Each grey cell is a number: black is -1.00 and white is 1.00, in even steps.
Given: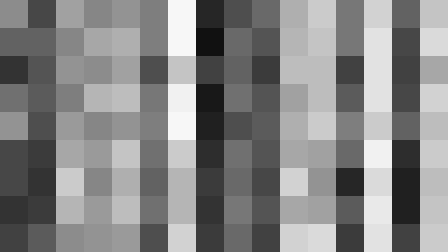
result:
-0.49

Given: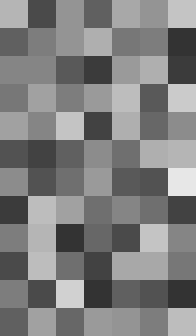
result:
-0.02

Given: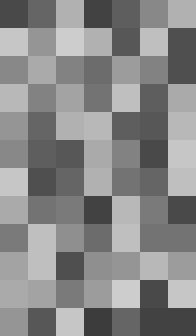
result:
-0.48

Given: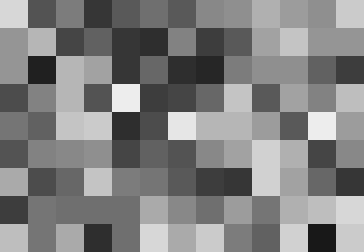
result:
-0.81

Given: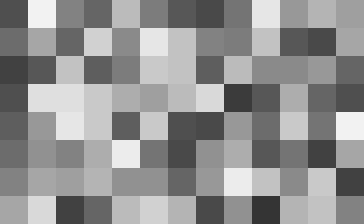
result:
0.52

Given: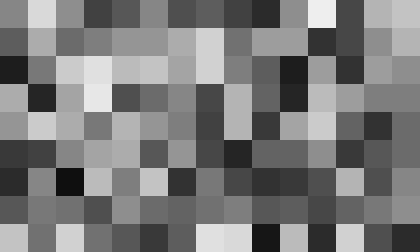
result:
-0.38

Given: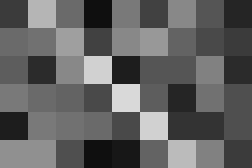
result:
0.01

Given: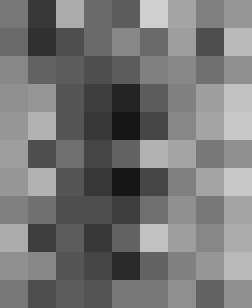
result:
-0.22

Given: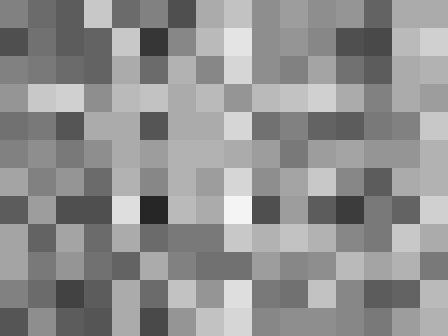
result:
0.23
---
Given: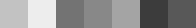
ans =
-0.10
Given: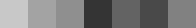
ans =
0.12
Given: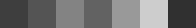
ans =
0.03
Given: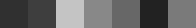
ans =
0.54
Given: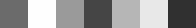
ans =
0.21
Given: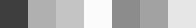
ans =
0.54
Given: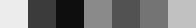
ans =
-0.89
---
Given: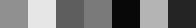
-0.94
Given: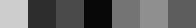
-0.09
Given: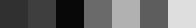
0.39
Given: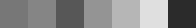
0.43
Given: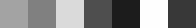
-0.78
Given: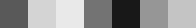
-0.81
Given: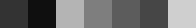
-0.28
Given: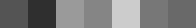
0.60
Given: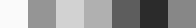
-0.27
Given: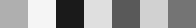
-0.30
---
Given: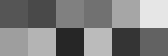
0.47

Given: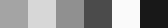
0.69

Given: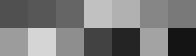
0.51

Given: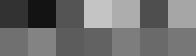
0.36

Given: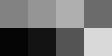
0.37

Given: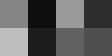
0.21

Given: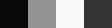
0.16
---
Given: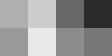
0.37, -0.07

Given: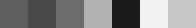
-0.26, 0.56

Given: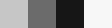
0.55, 0.94

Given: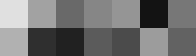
0.76, -0.23

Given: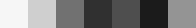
0.93, 0.16

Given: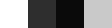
1.00, 0.58

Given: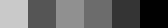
0.58, -0.99

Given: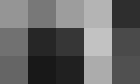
0.17, -0.37
